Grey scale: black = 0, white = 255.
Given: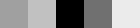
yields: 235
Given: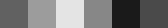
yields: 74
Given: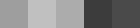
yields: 74
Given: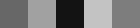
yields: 125
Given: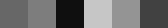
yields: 65
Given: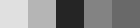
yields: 105
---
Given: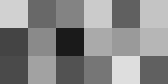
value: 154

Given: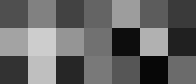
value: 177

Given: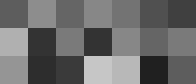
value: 101

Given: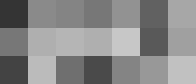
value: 89

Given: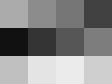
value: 86

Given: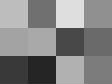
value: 72

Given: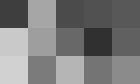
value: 48

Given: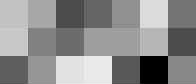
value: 182
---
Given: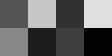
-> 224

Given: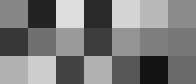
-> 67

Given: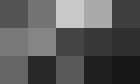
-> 101

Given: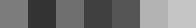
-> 111

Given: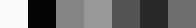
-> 132

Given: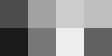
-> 191

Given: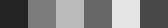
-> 124

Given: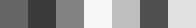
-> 130

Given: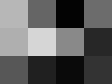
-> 39

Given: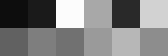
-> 126
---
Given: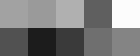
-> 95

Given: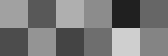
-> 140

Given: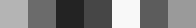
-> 70

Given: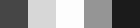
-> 149

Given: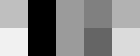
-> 128

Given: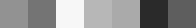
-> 183

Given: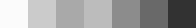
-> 188
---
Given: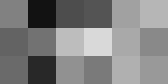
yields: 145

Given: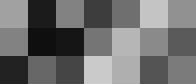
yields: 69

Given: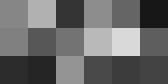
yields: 148

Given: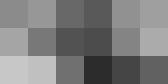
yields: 112

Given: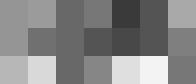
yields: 104

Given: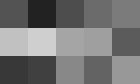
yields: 136
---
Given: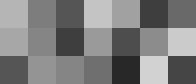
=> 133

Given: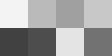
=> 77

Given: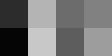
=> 200

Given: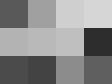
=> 185

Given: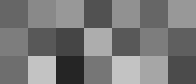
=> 88

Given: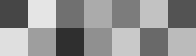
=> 158

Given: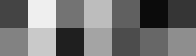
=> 201

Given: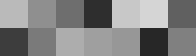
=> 122

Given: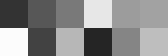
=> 66
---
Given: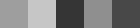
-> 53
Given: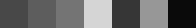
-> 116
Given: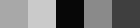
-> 7
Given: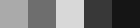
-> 216
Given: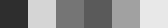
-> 117
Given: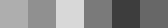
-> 216
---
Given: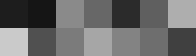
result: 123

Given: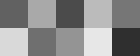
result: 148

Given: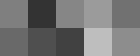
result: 65

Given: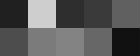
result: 131

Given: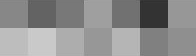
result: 173

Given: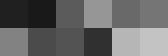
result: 83

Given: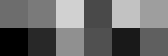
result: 144

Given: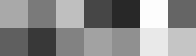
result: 130
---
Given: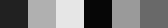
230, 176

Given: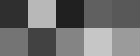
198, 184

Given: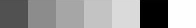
254, 218

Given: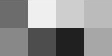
239, 206

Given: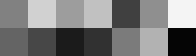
244, 209

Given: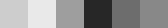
233, 205
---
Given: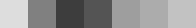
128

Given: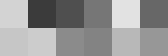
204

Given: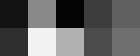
242

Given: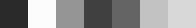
252

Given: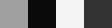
9

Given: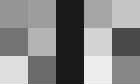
107

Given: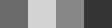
212
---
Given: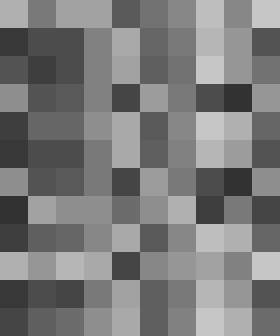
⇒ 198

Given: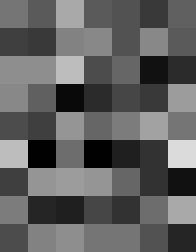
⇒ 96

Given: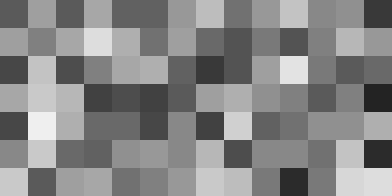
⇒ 57

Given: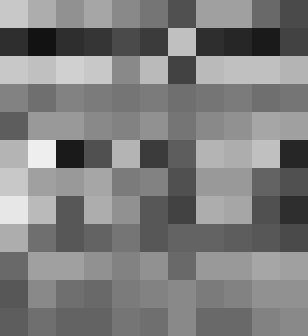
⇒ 74

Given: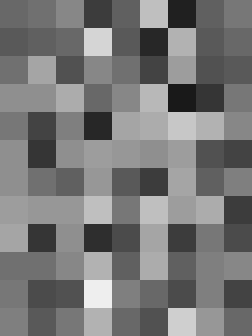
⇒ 119

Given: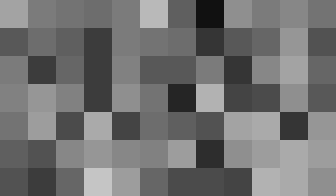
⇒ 115
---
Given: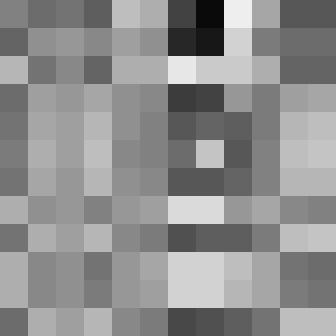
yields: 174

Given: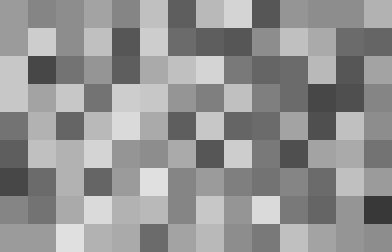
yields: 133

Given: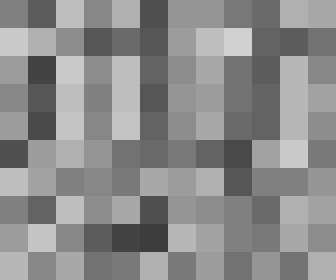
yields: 156

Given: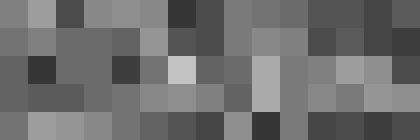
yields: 99

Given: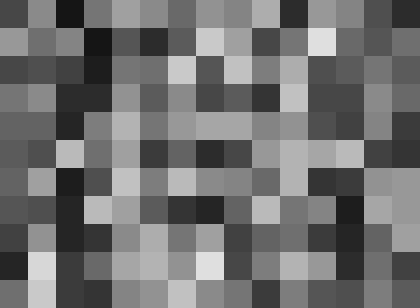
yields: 37

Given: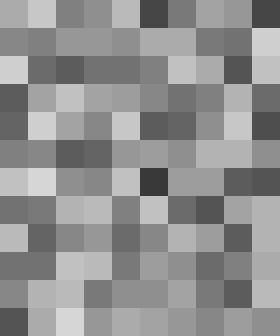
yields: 135
